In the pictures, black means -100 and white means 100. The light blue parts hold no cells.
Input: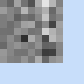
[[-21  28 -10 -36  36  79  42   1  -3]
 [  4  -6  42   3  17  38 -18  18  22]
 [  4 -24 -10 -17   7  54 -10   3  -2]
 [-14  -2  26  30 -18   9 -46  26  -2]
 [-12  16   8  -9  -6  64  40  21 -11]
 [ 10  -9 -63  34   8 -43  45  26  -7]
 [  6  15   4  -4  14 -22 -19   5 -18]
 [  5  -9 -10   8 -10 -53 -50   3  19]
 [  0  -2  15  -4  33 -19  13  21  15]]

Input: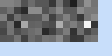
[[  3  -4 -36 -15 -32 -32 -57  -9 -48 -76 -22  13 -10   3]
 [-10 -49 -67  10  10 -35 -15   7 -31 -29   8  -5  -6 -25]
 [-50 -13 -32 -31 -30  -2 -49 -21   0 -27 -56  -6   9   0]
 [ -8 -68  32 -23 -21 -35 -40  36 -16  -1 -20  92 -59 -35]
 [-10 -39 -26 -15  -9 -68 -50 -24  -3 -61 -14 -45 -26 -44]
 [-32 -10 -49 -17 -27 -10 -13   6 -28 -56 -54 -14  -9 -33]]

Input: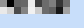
[[-99 -22 -20  84 -51 -16  -1 -58 -14  15]
 [ 64 -41   3  89  59 -16 -25 -82  26  83]]

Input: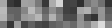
[[-55 -65  26  24  -5 -56  35  67 -48 -46 -63  -9   8 -12 -60  31]
 [-22 -23   4  46  17 -22  12 -11 -49 -54  31  39  -4  18 -30  46]
 [-13 -23  20  26  43 -10  40   0 -40 -41  13 -43 -60  16 -23  41]
 [-57  23 -45 -24 -42 -48 -25 -18  -4 -18  16   3  37  72   8  -5]]

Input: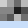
[[ 26 -15  46  62]
 [  5 -77 -37   5]
 [-31  45 -13  -4]]

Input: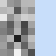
[[ 19  10  44  45  63]
 [ 48 -32  35  17  42]
 [ 15  41  63  57  82]
 [-28  28 -46  28   6]
 [-17  39 -37   4  -1]
 [ 42 -77   2  49  17]
 [-16  42 -23  30  25]
 [  5  88  13 -38  13]]

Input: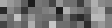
[[ 20   7 -26 -78  -7 -13 -46  17 -13 -13 -51   0  38   8   1  34]
 [  6 -13 -57 -12 -13  -1   7 -78  38   3  -8 -23  30  38 -32 -68]
 [-13  51 -13  16  -8 -13 -13 -47  -5 -51 -66 -43  46  44   1   7]
 [-18  -5 -22  38 -13 -25  56 -13 -14 -30  -6 -65   3  21   0 -46]]
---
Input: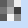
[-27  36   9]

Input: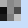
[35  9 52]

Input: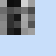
[ 27 -40 -82  28  24]

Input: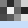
[-2 88 17]

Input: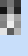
[-32   6  29]

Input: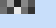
[-19 -51]

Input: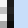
[ 92 -72]
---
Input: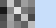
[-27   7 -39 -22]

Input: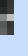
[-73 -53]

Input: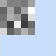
[ 31  32  21 -53   6]

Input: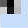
[-30 -81]

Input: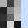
[38 10 54]

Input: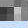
[ 10 -41  36]

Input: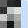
[-27  54  34]

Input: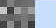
[-31 -49 -16  -5]
